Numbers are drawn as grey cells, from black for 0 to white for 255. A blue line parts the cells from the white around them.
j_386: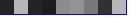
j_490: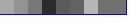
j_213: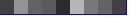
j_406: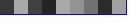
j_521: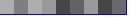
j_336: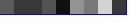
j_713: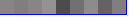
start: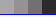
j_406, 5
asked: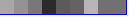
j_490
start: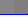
j_713, 1
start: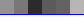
j_490, 2
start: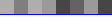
j_521, 1

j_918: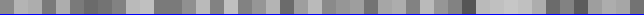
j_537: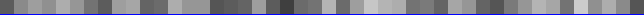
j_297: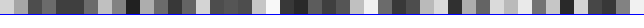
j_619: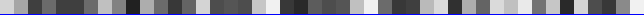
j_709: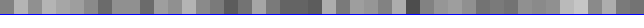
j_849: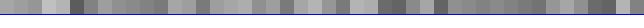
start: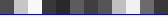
j_297, 18
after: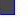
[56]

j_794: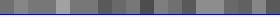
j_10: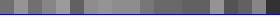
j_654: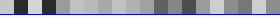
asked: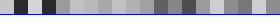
j_654
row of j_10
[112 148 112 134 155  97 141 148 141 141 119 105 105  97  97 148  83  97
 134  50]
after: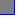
[112]

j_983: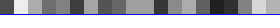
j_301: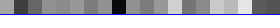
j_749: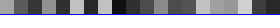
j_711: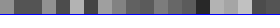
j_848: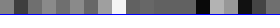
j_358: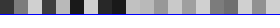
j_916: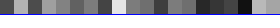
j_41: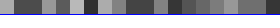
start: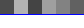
j_711, 5
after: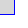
[179]
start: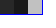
j_358, 8
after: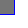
[138]

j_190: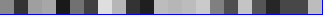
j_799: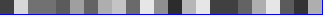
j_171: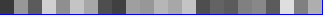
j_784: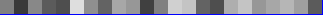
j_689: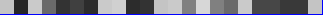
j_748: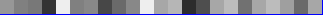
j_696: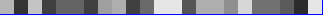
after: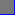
[51]
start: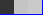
j_689, 11
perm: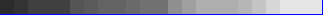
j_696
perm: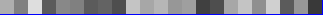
j_171
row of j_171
[ 57 151  91 208 143 196 167  78  64 159 151 182 167 196  78  99  91 128
 136  91 222 128 174]
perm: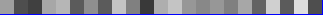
j_171

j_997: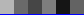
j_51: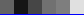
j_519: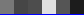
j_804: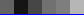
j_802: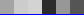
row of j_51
[ 99  21  70 113 126 224]
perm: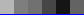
j_804
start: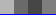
j_997, 1
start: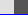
j_519, 4

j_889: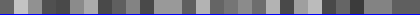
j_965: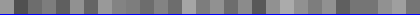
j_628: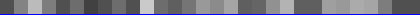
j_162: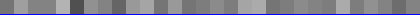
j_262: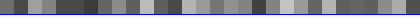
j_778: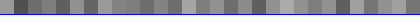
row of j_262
[109  73 159 131  73  73  59 101 139  95 187  95  73 179 153 117 145 131
  65 131 195 153 101 179  95 101  95 139 171  80]
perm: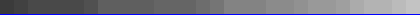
j_262
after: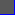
[145]
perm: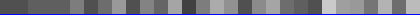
j_628
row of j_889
[101 195 145  80  73 139 171  73  95 131  73 153 153  95 179 101 117 139
 109 179  73 159 187  73 101  59 131 131  95  95]

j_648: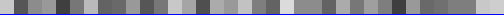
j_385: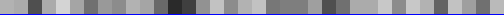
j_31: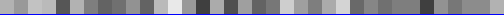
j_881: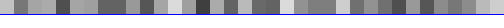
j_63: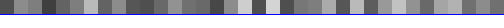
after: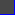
[140]
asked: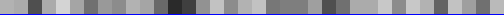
j_385
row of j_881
[194 119 165 171  79 165 159  99  99 153  86 165 219 159  63 171  99 186
 105  99 219 146 126 126 206 112 146 112  79 153  86 140 119 140 186 206]
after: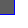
[153]
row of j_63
[ 79 140 126  63  99 126 186  99 140  86  79 105 146 112 105  71 140 206
  79 212  79 119 126 171  86 186  93 153 194 146 105 165 178 112 140 112]
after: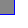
[112]

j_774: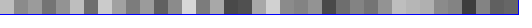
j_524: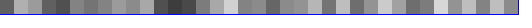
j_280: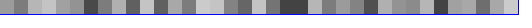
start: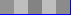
j_524, 33
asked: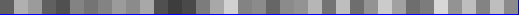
j_524
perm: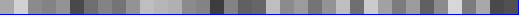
j_774

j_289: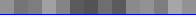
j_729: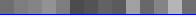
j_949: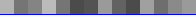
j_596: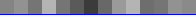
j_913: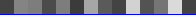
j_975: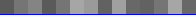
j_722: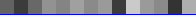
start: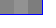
j_729, 3
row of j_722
[ 98  59 104 146 132 160 138 154  59 202 154 138  51 174]
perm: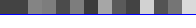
j_913
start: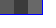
j_596, 6
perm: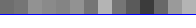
j_596

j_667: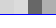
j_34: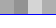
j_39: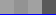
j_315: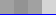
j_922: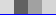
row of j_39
[161 147 161  89]
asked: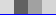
j_922
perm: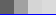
j_922
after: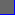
[175]
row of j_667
[213 219 103 175]
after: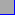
[147]

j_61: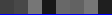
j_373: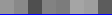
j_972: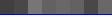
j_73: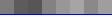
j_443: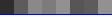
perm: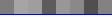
j_373
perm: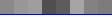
j_373
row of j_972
[ 64  72 118  98 104  98  72 104]
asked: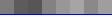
j_73
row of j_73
[124  92  86 130 151 165 137 158]
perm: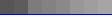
j_73

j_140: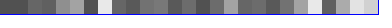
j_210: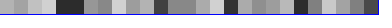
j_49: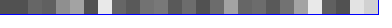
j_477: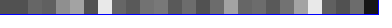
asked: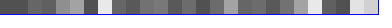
j_49
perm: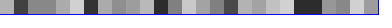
j_210

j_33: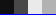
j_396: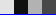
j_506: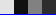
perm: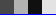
j_396
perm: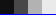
j_33
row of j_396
[227  16 178  72]
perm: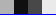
j_33

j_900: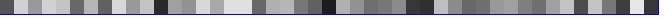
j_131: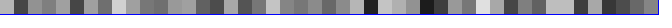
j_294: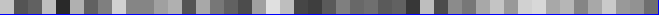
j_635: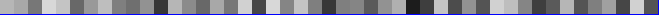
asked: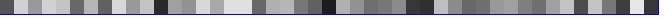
j_900
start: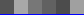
j_294, 14
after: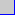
[153]
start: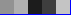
j_635, 28

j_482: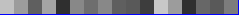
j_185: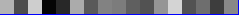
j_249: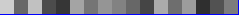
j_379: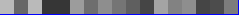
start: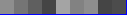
j_379, 8
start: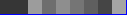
j_379, 4

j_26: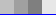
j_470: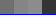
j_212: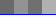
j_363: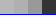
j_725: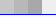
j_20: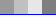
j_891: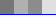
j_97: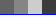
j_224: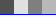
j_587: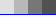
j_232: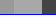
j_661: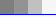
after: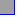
[127]
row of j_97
[ 99 133 205  60]
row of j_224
[ 81 224 127 184]
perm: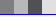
j_224
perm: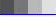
j_587
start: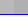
j_363, 1
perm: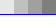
j_26

